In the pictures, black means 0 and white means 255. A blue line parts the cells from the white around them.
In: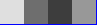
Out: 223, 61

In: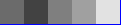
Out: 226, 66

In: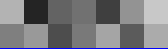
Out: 200, 36

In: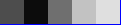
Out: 223, 12

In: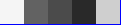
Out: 245, 41

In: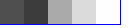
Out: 254, 60

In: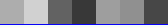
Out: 209, 56

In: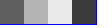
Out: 234, 59

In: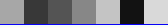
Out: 217, 18

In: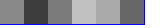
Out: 193, 61
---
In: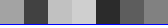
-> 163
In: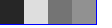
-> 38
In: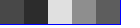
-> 72
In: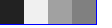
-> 34
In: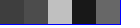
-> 62
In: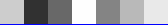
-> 205
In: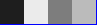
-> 30
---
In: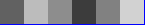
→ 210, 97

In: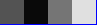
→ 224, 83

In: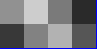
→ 42, 56

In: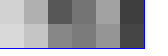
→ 62, 217

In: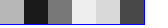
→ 72, 183

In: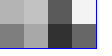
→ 243, 126

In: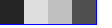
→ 79, 37
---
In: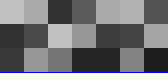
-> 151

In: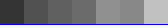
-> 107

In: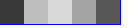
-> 218

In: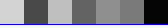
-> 99

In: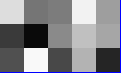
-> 138

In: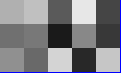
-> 26

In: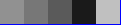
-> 90

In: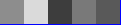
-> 61
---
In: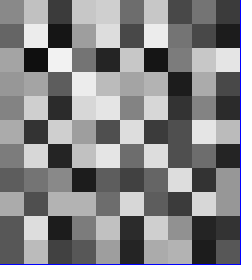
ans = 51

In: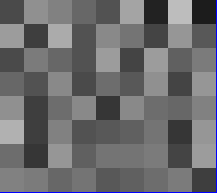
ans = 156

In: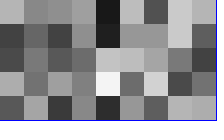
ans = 114

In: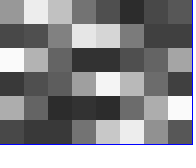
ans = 250

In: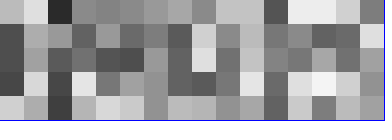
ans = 146
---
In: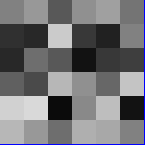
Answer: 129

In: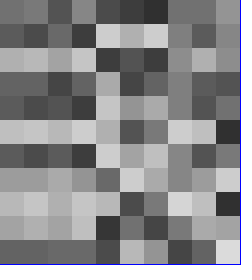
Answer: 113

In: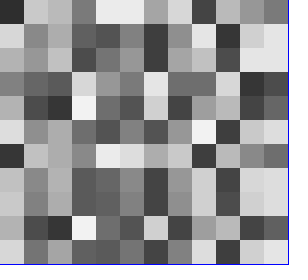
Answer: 46

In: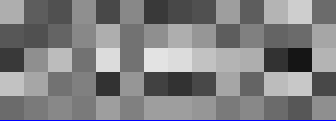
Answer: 174

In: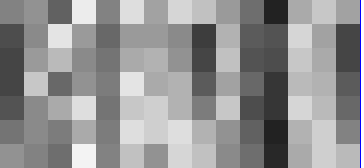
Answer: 130

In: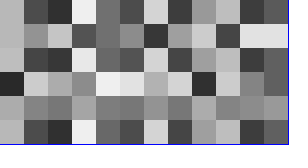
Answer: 184
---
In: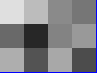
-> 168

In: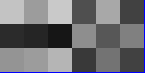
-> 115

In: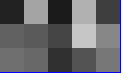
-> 83

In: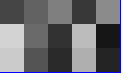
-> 175

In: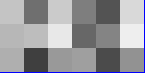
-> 75

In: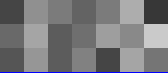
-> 165
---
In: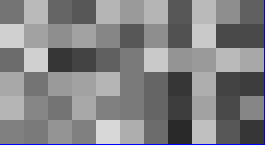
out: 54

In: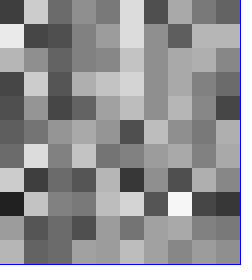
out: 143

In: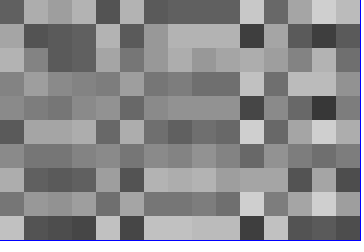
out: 77

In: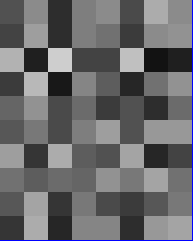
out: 164

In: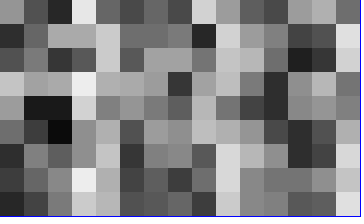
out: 224

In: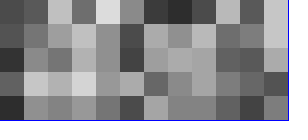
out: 125
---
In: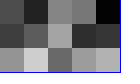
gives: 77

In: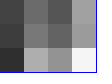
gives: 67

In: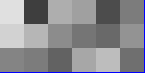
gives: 224

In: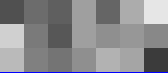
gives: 80

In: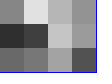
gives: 134

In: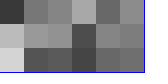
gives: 57

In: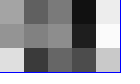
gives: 164

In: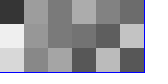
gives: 53

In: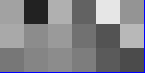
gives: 162
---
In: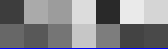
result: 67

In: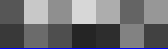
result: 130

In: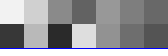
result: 110

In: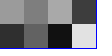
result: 17

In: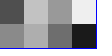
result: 110

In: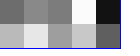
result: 200
